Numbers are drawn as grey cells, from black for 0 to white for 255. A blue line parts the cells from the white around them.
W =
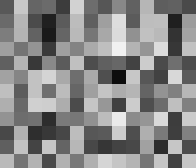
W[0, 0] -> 88
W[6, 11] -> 147
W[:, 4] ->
[60, 91, 101, 160, 91, 169, 188, 173, 122, 71, 100, 177]
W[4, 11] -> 75
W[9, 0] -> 72
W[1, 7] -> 159
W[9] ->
[72, 177, 46, 56, 71, 189, 87, 90, 204, 78, 175, 122, 62, 129]
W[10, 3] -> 198
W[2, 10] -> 193
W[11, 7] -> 213
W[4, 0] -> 96
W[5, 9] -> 199
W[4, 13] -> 76
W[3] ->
[159, 116, 148, 58, 160, 131, 170, 191, 241, 179, 149, 220, 55, 193]
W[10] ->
[95, 194, 68, 198, 100, 183, 72, 54, 67, 72, 161, 44, 198, 76]
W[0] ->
[88, 200, 101, 107, 60, 210, 109, 86, 136, 97, 182, 94, 97, 74]
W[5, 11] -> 66
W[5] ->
[162, 133, 194, 212, 169, 110, 170, 79, 13, 199, 87, 66, 216, 90]
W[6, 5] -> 102
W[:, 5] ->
[210, 188, 185, 131, 192, 110, 102, 75, 119, 189, 183, 120]
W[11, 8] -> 197
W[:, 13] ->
[74, 156, 164, 193, 76, 90, 183, 128, 203, 129, 76, 198]
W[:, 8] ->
[136, 221, 219, 241, 103, 13, 172, 64, 234, 204, 67, 197]
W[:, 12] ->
[97, 31, 51, 55, 111, 216, 128, 191, 61, 62, 198, 65]
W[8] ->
[147, 109, 113, 45, 122, 119, 145, 188, 234, 139, 149, 217, 61, 203]
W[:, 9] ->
[97, 91, 145, 179, 66, 199, 181, 204, 139, 78, 72, 180]
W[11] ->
[186, 116, 179, 74, 177, 120, 175, 213, 197, 180, 117, 197, 65, 198]
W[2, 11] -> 185

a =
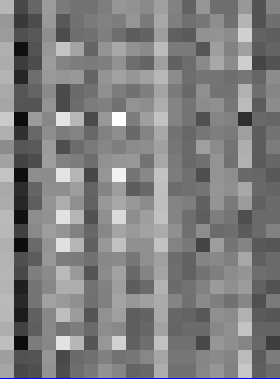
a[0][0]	182
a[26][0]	165
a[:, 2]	[102, 76, 88, 84, 76, 110, 100, 84, 155, 104, 90, 77, 142, 101, 94, 142, 137, 106, 92, 127, 117, 117, 97, 94, 124, 84, 79]
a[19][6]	85
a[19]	[181, 72, 127, 138, 185, 153, 85, 139, 161, 105, 132, 163, 111, 98, 115, 127, 140, 148, 110, 107]
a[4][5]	125
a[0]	[182, 73, 102, 155, 123, 115, 114, 126, 150, 146, 138, 159, 130, 99, 150, 110, 110, 152, 83, 132]
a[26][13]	113
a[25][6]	113
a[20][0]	180
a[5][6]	100
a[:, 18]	[83, 83, 99, 91, 69, 102, 111, 92, 105, 93, 93, 91, 103, 105, 97, 106, 107, 89, 96, 110, 98, 80, 91, 100, 104, 92, 95]
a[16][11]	171
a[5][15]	116
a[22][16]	139
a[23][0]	173
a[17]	[176, 13, 106, 147, 224, 181, 96, 152, 193, 144, 144, 194, 131, 121, 69, 157, 117, 132, 89, 86]
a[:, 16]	[110, 112, 140, 129, 139, 111, 115, 118, 129, 122, 116, 113, 141, 143, 122, 117, 110, 117, 128, 140, 143, 113, 139, 143, 142, 131, 129]
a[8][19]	102
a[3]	[176, 16, 84, 151, 195, 164, 101, 147, 168, 145, 137, 188, 122, 122, 86, 158, 129, 160, 91, 100]
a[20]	[180, 31, 117, 135, 173, 173, 114, 129, 158, 93, 106, 179, 107, 115, 129, 154, 143, 156, 98, 83]
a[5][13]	110
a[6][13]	105
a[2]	[155, 80, 88, 142, 76, 110, 113, 127, 110, 92, 99, 158, 96, 91, 146, 147, 140, 208, 99, 94]
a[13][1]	44
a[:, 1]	[73, 57, 80, 16, 60, 38, 86, 85, 13, 49, 86, 67, 15, 44, 38, 17, 65, 13, 79, 72, 31, 41, 28, 66, 13, 82, 72]
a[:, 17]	[152, 180, 208, 160, 206, 119, 177, 187, 48, 159, 174, 177, 105, 167, 155, 78, 91, 132, 167, 148, 156, 134, 177, 195, 133, 187, 199]
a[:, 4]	[123, 88, 76, 195, 131, 149, 75, 74, 228, 124, 78, 130, 228, 142, 173, 226, 148, 224, 124, 185, 173, 153, 190, 116, 226, 73, 77]
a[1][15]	142
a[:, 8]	[150, 125, 110, 168, 145, 161, 124, 113, 254, 142, 127, 150, 242, 157, 168, 218, 164, 193, 138, 161, 158, 163, 159, 137, 209, 114, 133]
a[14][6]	98

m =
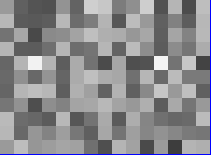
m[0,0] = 154
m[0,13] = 76
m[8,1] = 108
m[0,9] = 143
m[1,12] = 129
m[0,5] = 99
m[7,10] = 175
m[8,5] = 86
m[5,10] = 182
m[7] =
[118, 146, 78, 142, 130, 164, 167, 184, 163, 152, 175, 92, 169, 117, 153]
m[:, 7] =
[199, 180, 175, 182, 75, 172, 98, 184, 170, 167, 79]
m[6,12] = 153
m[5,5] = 171
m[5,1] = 144
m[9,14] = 118
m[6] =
[101, 181, 190, 183, 94, 176, 160, 98, 178, 96, 137, 198, 153, 191, 96]
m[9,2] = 150
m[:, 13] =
[76, 93, 131, 117, 199, 122, 191, 117, 106, 122, 180]
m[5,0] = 105
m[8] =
[186, 108, 103, 91, 184, 86, 115, 170, 91, 173, 133, 112, 103, 106, 187]
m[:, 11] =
[82, 96, 94, 92, 243, 105, 198, 92, 112, 146, 155]
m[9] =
[183, 104, 150, 131, 158, 119, 95, 167, 116, 159, 134, 146, 135, 122, 118]
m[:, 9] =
[143, 188, 151, 187, 79, 112, 96, 152, 173, 159, 162]
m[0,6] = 207
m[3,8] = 99
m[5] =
[105, 144, 104, 148, 101, 171, 191, 172, 167, 112, 182, 105, 187, 122, 122]
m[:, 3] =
[81, 93, 138, 111, 179, 148, 183, 142, 91, 131, 157]

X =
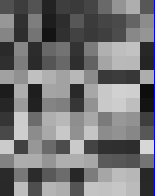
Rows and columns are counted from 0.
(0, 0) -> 80
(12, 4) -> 108
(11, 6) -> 167
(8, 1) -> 205
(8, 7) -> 123
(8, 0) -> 53
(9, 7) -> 140
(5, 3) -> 176
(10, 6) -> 68
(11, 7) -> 90
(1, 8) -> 74
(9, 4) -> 200
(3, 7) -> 176
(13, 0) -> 41
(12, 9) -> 183
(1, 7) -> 69
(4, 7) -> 165
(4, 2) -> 42
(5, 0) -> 161
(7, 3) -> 132
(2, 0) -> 133
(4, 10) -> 36
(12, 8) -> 188
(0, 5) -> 58
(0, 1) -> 61
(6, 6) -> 167
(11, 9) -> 82
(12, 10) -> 39
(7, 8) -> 205
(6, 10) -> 13
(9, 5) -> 145
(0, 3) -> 35
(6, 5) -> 41
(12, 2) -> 43
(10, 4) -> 76
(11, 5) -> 174

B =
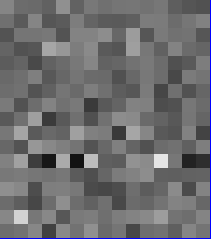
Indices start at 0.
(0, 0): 133
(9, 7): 124
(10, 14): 126
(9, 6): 128
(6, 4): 117
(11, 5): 19
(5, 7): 106
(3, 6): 138
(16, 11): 114
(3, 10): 119
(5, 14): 116
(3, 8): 85
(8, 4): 89
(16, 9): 71
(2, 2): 117
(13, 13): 75
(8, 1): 112
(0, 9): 118
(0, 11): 119
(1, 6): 100
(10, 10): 81
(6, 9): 87
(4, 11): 108
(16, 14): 116
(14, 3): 108
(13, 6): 75
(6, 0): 109
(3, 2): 86
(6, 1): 113
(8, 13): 118
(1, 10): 124
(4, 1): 100
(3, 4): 151
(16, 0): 109
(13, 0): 143
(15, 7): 111
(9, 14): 67

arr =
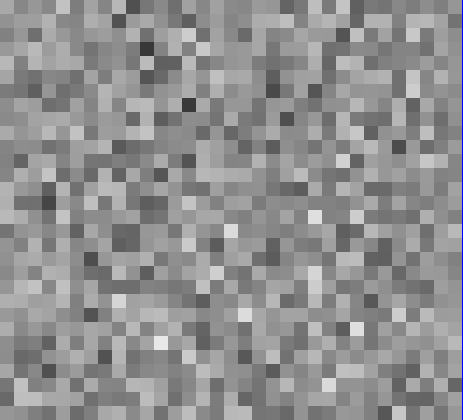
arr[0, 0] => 168
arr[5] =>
[165, 122, 113, 135, 132, 112, 163, 125, 168, 156, 85, 105, 139, 167, 149, 192, 167, 169, 141, 94, 146, 160, 162, 112, 140, 164, 172, 178, 112, 196, 134, 178, 151]
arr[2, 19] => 132
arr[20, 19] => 165
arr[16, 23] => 167
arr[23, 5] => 151
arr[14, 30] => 126
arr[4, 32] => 150
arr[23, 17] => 113
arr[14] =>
[176, 113, 112, 70, 158, 137, 191, 119, 178, 119, 94, 102, 155, 196, 156, 129, 158, 162, 123, 141, 137, 142, 130, 130, 126, 146, 170, 125, 163, 134, 126, 141, 156]
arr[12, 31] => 130
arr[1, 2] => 158
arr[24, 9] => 136
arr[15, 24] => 133
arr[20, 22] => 204
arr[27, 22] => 147
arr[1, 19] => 174
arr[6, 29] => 205
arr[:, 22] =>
[190, 170, 154, 183, 174, 162, 85, 114, 152, 173, 116, 156, 139, 170, 130, 223, 153, 120, 142, 213, 204, 184, 141, 191, 153, 183, 153, 147, 166, 114]
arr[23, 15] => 146
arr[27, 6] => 171
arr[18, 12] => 143
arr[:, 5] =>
[125, 133, 137, 137, 168, 112, 121, 161, 153, 194, 159, 158, 139, 113, 137, 129, 98, 134, 141, 134, 143, 128, 129, 151, 126, 176, 155, 113, 161, 108]
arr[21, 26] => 88
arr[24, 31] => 161
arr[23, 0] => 173
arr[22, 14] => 136
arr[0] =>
[168, 135, 151, 136, 194, 125, 163, 133, 183, 80, 119, 137, 111, 161, 135, 161, 138, 135, 154, 150, 100, 120, 190, 122, 196, 96, 121, 116, 136, 125, 141, 127, 150]
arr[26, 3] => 80
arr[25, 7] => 82
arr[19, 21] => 168
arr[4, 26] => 111
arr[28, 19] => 145
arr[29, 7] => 168
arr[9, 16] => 103

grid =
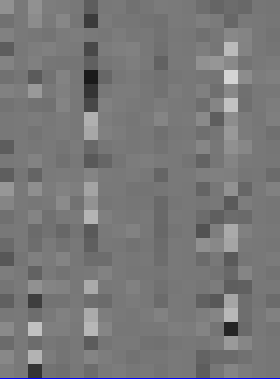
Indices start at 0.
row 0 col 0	145
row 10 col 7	118
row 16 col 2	107
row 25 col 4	116
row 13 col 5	126
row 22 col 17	110
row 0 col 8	121
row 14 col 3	121
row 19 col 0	125
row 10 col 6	104
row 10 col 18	120
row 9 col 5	120
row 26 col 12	121
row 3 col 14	126
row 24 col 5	120
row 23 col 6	183
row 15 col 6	180
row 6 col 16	136
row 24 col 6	92
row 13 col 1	121
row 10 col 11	115
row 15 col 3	113
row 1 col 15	123
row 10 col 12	121
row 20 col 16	94
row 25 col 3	124
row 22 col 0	120
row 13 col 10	116
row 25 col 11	118
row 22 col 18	120
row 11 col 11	122
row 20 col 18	120
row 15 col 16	108
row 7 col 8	124
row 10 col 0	93
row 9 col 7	128
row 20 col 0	117
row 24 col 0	107
